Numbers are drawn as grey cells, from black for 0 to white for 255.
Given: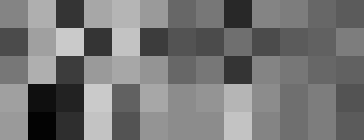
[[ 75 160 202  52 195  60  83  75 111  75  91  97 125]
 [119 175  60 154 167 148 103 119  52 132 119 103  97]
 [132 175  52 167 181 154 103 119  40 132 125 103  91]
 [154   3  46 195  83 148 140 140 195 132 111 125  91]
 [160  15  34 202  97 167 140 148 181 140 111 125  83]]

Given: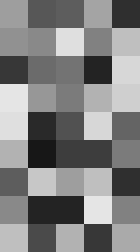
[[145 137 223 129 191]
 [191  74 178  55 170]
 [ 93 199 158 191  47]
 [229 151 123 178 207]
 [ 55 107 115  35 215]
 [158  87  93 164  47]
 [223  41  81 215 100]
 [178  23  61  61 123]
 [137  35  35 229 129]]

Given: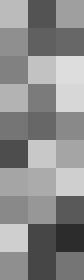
[[129 194 221]
 [179 123 215]
 [165 171 207]
 [ 77 200 165]
 [187  83 159]
 [117 103 137]
 [143  70 117]
 [143  96 103]
 [137 151  89]
 [207  70  44]]

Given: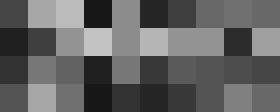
[[ 70 167 187  24 140  38  63 104 112 104]
 [ 32  63 147 194 140 181 147 147  44 159]
 [ 84 167 112  24  51  38  57  84 128 104]
 [ 51 120  98  32 120  57  90  84  77  70]]

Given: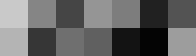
[[180  54 111  96  19   4 157]
 [201 133  69 149 125  33  83]]

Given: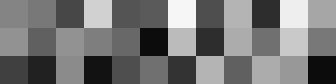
[[146  96 146 126 104  12 187  45 172 112 201 120]
 [ 64  33 139  18  78 112  51 180  96 172 152  12]
 [132 120  71 209  84  90 246  78 180  45 238 166]]

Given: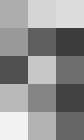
[[173 213 220]
 [ 80 199 110]
 [242 179 102]
 [185 133  66]
 [153  95  60]]

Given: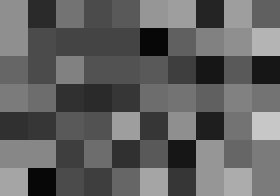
[[102  75 129  82  82  89  62  22  89  22]
 [143  42 115  75  89 150 158  36 158  96]
 [ 48  54  89  82 158  54 143  30 115 199]
 [165   7  75  62 102 165  54 150 172 123]
 [143  75  68  68  68   7  96 129 143 180]
 [135 135  62 109  48  89  22 150 102 123]
 [123 109  48  42  54 109 115  96 129 115]]

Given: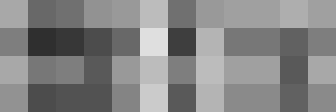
[[168 119 126  89 153 188 126 188 160 160  89 168]
 [168 104 112 146 153 188 112 153 160 160 174 160]
 [146  76  82  82 132 203  89 180 138 138  97 138]
 [126  47  55  76 104 223  62 180 119 119  97 126]]
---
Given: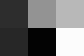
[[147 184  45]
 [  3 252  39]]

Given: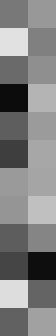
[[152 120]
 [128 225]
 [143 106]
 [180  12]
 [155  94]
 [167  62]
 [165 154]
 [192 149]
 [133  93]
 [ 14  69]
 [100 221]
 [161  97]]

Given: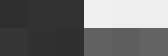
[[ 50  50 240 238 238  47]
 [ 49  47  97  94  99  54]]

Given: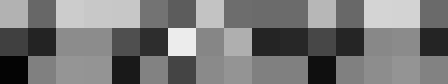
[[103 204 200 199 115  92 195 109 107 107 183 104 212 211 106 178]
 [ 35 140 140  79  45 236 134 175  36  39  71  37 136 139  36  64]
 [128 149 148  25 130  68 138 148 128 128  15 128 141 148 130   4]]

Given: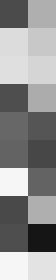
[[175  75]
 [200 220]
 [213 223]
 [172  78]
 [ 85 103]
 [ 71  99]
 [ 99 246]
 [175  73]
 [ 21  78]
 [227 246]]

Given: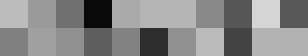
[[154 112   9 170 180 181 137  86 213  87 188]
 [160 144  94 130  45 145 186  67 179 177 128]]

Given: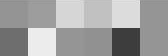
[[156 214 192 220 149 147]
 [236 149 145  61 149 110]]
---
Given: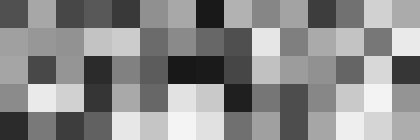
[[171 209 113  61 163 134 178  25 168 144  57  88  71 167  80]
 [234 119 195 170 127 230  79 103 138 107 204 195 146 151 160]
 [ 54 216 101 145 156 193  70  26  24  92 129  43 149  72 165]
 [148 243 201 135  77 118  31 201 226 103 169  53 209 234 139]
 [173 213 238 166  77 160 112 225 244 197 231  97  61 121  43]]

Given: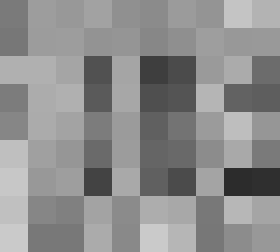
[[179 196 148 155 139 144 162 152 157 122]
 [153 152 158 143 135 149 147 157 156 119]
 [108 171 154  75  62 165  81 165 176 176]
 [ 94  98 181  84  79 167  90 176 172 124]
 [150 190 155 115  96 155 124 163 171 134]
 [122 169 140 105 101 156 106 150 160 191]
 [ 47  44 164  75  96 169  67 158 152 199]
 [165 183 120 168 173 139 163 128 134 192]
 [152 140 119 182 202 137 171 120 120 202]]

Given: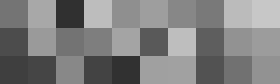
[[199 187 121 135 158 143 189  48 168 116]
 [156 146  94 190  89 164 126 115 154  76]
 [146 113  82 161 160  49  67 136  69  63]]

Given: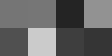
[[146  36 118 117]
 [ 53  62 203  80]]

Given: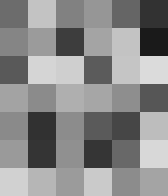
[[ 50 101 150 129 195 108]
 [ 26 195 164  61 155 133]
 [219 197  91 207 213  89]
 [ 86 142 166 175 139 163]
 [189  70  90 140  49 138]
 [216 104  53 144  52 154]
 [164 140 202 155 182 209]]

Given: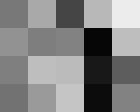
[[236 184  69 169 120]
 [190   6 130 126 146]
 [ 93  24 187 190 127]
 [130  12 197 154 114]]
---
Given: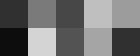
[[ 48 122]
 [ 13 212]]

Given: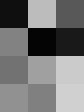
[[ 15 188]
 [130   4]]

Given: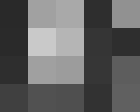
[[ 41 161]
 [ 42 201]]

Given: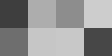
[[ 62 173]
 [110 198]]

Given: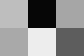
[[190   6]
 [169 237]]

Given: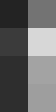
[[ 35 115]
 [ 59 215]]

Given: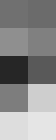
[[112 107]
 [143 128]]
